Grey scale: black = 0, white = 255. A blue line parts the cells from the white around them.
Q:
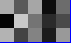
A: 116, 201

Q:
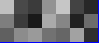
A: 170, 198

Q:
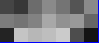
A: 168, 203

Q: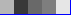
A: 105, 230

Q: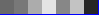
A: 228, 228

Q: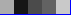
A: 75, 201

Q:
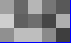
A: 110, 206

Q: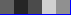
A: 75, 208
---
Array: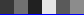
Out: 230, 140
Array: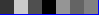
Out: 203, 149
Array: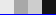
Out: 234, 205
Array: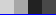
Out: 211, 167
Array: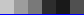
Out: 199, 157
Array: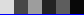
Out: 221, 157
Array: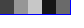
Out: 199, 150
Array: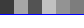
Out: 193, 166
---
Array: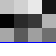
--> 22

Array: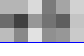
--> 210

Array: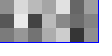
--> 158

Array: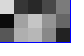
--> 123

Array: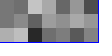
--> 77

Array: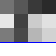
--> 42

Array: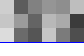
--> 190
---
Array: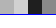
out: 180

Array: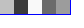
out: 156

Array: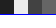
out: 101

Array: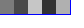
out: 123

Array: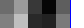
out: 41

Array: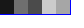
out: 111
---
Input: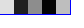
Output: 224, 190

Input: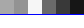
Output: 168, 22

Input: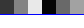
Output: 54, 162

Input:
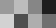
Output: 154, 112

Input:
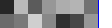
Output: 39, 151

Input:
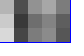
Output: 181, 86

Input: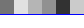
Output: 116, 203

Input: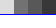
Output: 221, 56

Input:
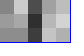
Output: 133, 176

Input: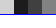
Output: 210, 130
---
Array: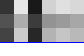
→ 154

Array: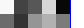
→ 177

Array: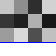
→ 176

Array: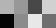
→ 232

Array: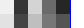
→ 119

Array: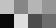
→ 77

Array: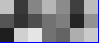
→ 37
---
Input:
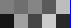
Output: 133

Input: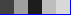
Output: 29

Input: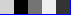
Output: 116

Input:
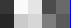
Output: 229

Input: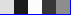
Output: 252

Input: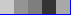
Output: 126

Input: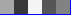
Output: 244

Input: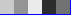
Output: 235
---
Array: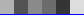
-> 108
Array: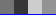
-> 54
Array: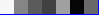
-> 160
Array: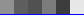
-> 124
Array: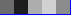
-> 173
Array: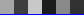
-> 28
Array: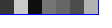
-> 102
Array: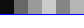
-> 203
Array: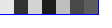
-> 191
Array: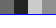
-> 35
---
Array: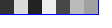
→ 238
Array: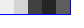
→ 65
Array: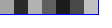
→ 95
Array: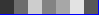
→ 131
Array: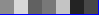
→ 120
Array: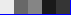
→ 133
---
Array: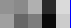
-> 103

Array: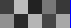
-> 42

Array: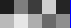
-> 230

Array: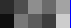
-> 120

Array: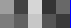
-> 97

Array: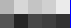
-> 38
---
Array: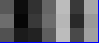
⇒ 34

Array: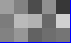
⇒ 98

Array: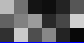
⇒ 78

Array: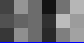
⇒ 108

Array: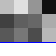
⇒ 76

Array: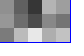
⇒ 232

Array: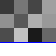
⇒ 26

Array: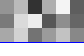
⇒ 115
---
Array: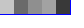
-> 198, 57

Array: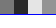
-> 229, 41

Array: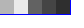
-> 234, 47

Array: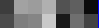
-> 201, 10

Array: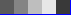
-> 231, 57

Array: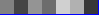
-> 208, 56

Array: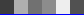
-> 238, 61

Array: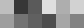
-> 223, 55

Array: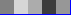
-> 214, 60

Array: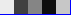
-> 236, 14
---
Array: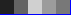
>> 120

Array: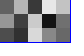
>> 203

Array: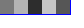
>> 121

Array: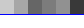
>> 145

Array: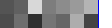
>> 173

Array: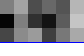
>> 169

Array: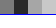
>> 123

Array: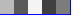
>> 124

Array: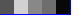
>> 110

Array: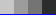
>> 116
